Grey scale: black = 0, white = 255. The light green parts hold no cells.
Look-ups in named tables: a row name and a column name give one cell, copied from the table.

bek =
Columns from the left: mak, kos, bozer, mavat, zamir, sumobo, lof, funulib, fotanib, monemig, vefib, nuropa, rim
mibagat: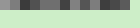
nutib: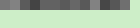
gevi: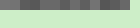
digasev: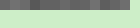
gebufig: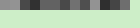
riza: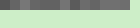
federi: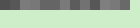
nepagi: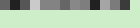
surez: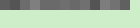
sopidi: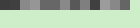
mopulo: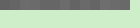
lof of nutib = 90
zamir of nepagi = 131
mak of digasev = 103
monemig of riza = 101
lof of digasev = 105
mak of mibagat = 149
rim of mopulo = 105
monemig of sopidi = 64
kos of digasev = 113
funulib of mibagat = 129
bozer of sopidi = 137
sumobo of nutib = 98
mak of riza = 86
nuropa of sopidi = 136
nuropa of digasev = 101
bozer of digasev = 107
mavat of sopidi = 150
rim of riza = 110
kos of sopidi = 64

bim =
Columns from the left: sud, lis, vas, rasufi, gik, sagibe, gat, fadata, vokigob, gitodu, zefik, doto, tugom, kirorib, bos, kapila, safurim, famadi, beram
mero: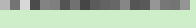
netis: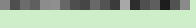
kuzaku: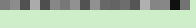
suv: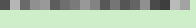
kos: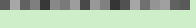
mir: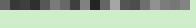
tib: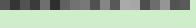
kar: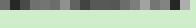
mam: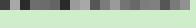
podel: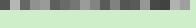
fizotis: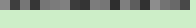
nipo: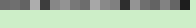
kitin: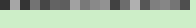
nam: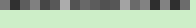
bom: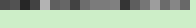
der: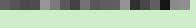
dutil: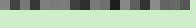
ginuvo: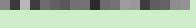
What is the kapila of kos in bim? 148
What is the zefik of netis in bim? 83
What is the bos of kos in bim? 112
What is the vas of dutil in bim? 120
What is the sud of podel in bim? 84
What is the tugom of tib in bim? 170
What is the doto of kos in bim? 53
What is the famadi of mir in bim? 119
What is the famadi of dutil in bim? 104
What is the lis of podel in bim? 182
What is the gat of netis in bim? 103
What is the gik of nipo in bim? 61

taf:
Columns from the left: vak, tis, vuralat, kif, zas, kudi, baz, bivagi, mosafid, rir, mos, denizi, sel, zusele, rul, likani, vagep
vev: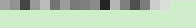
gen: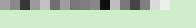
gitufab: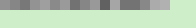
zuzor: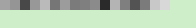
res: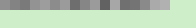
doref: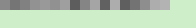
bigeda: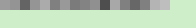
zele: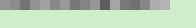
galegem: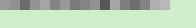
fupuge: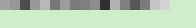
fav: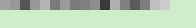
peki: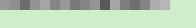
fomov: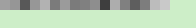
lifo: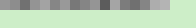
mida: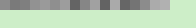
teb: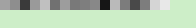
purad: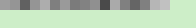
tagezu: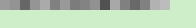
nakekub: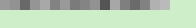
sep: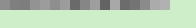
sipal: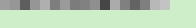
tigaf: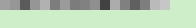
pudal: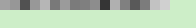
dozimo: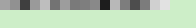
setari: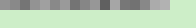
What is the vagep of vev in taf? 221
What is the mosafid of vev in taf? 127
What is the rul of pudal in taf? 124
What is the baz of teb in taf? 157
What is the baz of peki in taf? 153
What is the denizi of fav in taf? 175
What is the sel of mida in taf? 102
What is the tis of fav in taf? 151
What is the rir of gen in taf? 135
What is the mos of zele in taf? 94

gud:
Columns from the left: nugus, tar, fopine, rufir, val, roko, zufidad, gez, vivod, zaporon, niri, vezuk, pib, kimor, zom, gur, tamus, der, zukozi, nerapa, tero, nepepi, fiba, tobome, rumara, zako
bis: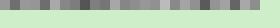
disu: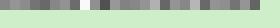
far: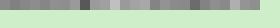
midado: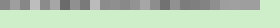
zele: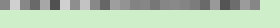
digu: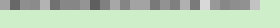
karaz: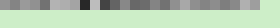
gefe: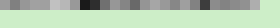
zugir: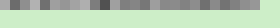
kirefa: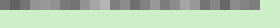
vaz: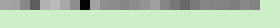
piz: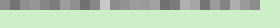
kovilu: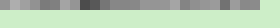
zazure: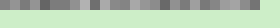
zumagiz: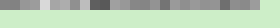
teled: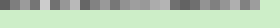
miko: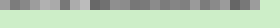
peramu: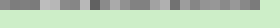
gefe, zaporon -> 46
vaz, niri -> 143
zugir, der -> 139
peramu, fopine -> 127
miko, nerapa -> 154
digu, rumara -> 145
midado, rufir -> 189
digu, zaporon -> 95
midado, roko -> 166
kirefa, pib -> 140
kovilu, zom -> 150
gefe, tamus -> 153
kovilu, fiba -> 114
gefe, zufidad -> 183
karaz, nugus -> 148
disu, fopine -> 140

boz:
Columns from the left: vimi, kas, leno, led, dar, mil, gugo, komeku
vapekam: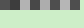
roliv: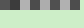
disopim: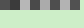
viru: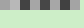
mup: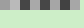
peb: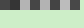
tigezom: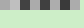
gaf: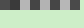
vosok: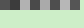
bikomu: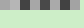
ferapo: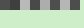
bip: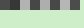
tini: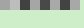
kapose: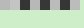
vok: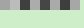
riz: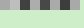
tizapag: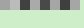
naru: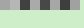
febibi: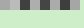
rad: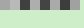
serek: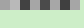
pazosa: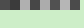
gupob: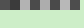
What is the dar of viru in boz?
71
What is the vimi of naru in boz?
165
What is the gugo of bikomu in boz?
66
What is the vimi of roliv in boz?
84
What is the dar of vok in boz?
70
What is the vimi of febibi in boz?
168
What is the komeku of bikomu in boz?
163
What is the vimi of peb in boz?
70
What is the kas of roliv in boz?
60
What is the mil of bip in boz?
72
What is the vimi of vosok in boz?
82
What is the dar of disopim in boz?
171
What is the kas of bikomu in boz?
182
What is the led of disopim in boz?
74
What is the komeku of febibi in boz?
166
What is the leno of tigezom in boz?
66
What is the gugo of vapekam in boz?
182
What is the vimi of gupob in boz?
80
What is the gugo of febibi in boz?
62
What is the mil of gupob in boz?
74
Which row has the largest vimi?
kapose

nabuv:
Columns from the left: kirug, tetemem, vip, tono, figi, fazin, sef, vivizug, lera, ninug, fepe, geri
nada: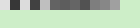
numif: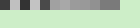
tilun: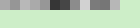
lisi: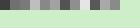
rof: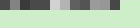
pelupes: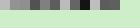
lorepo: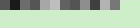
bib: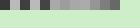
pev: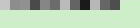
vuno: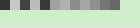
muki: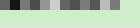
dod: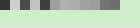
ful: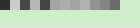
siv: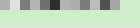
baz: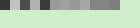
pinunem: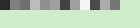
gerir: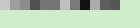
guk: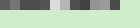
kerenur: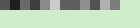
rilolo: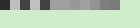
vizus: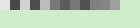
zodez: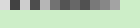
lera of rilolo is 160
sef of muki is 100
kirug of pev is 198
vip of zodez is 205
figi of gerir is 118
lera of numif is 153
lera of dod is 161
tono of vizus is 77
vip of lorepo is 109
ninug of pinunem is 74

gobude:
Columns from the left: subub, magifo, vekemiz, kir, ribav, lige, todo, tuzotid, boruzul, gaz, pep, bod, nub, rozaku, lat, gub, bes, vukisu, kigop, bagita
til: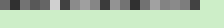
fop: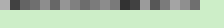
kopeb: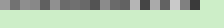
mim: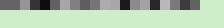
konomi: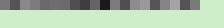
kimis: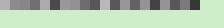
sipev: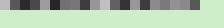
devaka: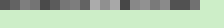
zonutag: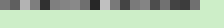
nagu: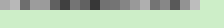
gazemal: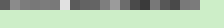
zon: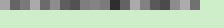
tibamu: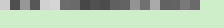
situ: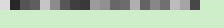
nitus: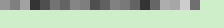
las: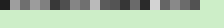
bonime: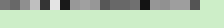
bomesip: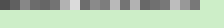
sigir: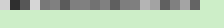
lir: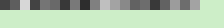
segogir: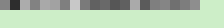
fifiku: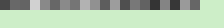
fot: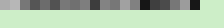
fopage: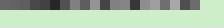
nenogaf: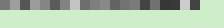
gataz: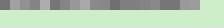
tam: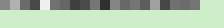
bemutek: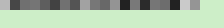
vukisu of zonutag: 67
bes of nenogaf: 55
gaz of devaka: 171
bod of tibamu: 96
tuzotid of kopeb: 112
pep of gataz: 136
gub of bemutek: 118
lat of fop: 155
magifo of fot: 183
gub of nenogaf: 113
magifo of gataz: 161
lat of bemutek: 43
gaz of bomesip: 138
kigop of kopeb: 128
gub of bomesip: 112
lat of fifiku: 98
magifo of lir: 94
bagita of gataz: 156
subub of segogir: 132
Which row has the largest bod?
bomesip

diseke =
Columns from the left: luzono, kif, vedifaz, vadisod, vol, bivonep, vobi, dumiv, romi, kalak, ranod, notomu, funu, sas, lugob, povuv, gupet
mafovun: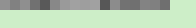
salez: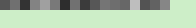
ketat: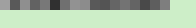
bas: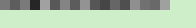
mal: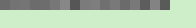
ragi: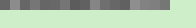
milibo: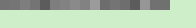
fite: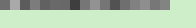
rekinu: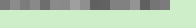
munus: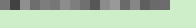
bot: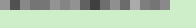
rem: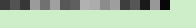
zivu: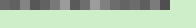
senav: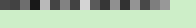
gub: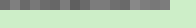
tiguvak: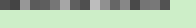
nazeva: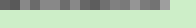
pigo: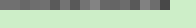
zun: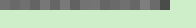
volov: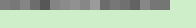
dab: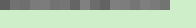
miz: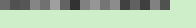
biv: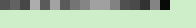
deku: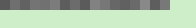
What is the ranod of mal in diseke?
112
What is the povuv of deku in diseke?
94
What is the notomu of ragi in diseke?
103
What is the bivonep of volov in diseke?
132
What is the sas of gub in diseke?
136
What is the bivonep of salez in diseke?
121
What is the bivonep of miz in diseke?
159
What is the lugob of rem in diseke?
26
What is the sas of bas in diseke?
143
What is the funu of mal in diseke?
107
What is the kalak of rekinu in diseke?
97
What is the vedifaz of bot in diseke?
136
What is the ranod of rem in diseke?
140
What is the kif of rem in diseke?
83
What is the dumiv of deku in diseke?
108
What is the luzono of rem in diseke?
59
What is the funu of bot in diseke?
108

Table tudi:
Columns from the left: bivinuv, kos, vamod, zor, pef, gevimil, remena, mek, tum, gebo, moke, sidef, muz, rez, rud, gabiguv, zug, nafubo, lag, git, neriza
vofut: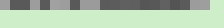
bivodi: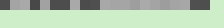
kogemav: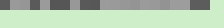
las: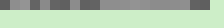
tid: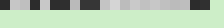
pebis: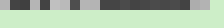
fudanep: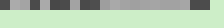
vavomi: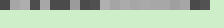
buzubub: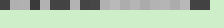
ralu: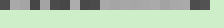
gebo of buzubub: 71
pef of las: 138
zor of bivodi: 72
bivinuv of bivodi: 78
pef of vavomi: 167
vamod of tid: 191
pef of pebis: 67
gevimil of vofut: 161
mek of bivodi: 169
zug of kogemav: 147
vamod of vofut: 89
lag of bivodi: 167
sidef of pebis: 69
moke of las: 142
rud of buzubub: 171
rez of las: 147
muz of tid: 188

